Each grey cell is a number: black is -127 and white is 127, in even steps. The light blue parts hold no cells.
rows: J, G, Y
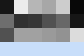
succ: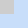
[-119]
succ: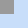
[18]
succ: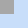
[77]
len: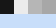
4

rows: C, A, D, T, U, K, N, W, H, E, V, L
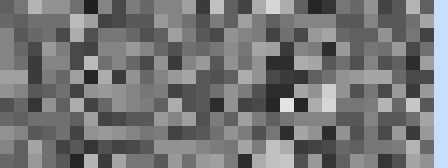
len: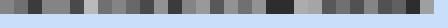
31
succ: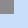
[-9]

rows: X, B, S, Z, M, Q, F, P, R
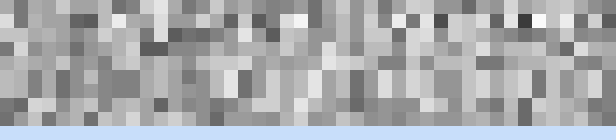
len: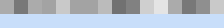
16
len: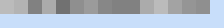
15

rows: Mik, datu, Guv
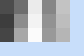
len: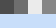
4
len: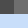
2
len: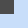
1
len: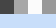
4

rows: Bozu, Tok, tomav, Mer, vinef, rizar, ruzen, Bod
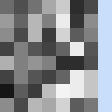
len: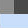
2
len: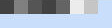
7
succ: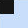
[-35]

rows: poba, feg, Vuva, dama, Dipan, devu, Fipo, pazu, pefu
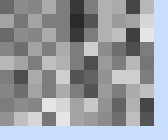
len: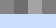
4
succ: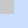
[19]
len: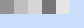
5

